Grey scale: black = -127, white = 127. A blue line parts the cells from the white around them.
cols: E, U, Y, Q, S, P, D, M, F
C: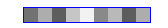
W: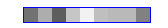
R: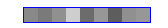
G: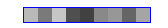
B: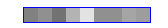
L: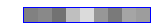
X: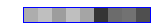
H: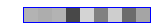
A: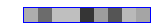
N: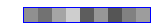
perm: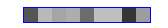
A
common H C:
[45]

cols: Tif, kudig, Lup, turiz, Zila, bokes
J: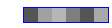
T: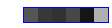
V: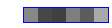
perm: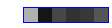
T
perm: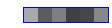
V
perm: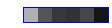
T
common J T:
[-42]
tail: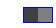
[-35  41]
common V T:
[-56]
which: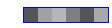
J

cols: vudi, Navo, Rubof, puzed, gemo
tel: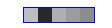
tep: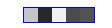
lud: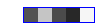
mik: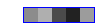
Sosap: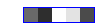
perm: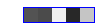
tep
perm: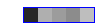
tel
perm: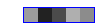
mik
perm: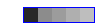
tel
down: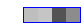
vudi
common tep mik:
[-52]

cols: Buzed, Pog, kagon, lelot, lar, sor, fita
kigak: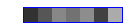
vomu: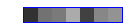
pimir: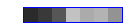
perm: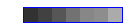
kigak
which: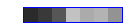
pimir

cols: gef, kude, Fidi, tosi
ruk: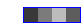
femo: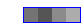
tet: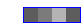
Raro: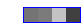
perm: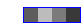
ruk
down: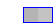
Fidi
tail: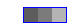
[-34]
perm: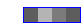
tet
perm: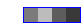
ruk
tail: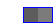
[ 52 -34]
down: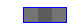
gef

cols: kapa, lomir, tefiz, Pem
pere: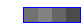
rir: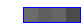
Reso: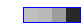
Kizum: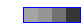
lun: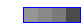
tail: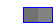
[-25 -52]
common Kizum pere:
[-13]
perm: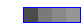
lun
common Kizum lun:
[22]
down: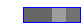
tefiz

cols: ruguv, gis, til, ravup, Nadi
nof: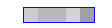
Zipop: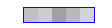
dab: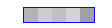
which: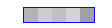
dab
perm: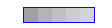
dab
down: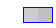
ruguv
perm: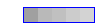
Zipop

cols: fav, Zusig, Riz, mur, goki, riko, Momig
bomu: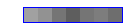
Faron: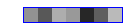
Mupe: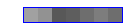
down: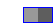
mur
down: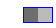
Momig
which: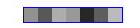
Faron
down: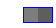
riko
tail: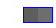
[ -2 -17]
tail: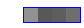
[ -2 -17]
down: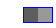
mur

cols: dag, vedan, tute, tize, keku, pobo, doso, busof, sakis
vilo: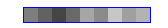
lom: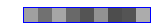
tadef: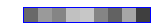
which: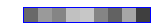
tadef

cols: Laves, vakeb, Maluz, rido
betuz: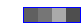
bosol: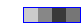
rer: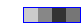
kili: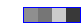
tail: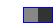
[-9]
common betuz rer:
[-9]
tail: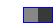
[-9]
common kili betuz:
[-9]
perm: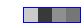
kili
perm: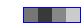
bosol

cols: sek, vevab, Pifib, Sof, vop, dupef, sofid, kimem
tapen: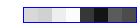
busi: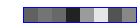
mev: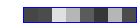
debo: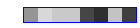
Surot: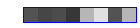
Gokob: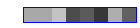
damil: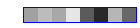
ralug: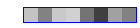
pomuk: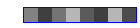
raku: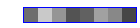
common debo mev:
[-57]
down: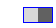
sek
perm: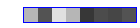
Surot
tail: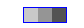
[-30  33   8 -57]
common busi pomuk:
[-11]
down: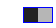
Sof

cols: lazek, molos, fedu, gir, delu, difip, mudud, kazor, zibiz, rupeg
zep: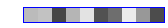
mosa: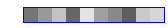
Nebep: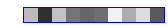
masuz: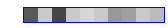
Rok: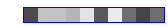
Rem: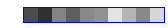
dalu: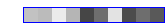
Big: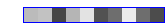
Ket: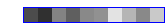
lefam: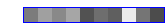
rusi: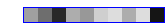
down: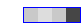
zibiz
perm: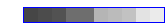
Big
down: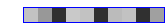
molos
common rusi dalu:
[-17]
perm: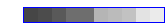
dalu
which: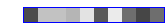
Rok

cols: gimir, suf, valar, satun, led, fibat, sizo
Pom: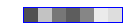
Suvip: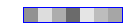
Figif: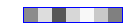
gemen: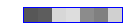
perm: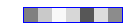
Figif
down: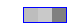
fibat
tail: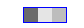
[38]
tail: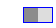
[-40  87 120  73   0]
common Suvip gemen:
[93]
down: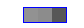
gimir

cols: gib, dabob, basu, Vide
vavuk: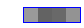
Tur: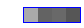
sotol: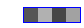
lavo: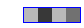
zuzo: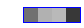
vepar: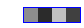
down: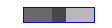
basu
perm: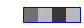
lavo
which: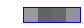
vavuk

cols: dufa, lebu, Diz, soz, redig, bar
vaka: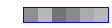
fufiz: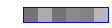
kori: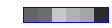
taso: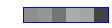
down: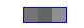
dufa
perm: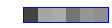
taso
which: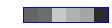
kori
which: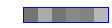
fufiz
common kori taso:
[37]
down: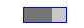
Diz

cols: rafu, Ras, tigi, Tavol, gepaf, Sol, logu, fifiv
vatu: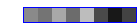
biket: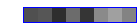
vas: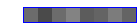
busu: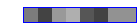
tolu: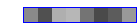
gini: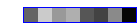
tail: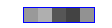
[18]
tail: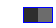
[-74  10  32   3]
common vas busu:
[-3]

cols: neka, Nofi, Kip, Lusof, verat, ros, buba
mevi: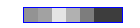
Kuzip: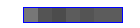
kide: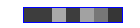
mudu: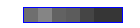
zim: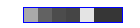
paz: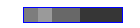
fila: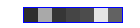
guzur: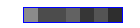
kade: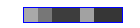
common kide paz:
[-73]
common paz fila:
[-73]
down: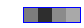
neka
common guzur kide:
[-73]
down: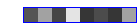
verat
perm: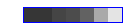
zim
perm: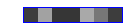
kade

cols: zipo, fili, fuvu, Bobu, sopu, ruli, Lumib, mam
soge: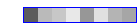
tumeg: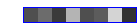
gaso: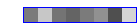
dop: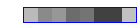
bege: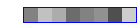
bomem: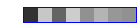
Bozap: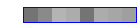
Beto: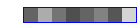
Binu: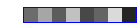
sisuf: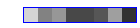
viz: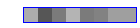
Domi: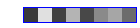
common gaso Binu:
[-27]
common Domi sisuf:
[-55]
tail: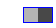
[ 10  38 -19]

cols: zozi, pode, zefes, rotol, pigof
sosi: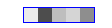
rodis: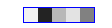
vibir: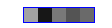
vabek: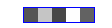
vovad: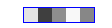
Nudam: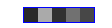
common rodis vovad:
[99]
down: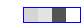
rotol
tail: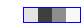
[7]
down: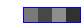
zefes
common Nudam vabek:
[-56]
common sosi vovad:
[14]

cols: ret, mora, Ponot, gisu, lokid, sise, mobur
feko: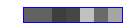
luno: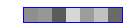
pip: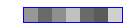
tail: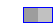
[-21]
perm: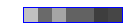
feko
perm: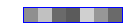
pip
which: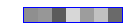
luno
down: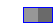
mora

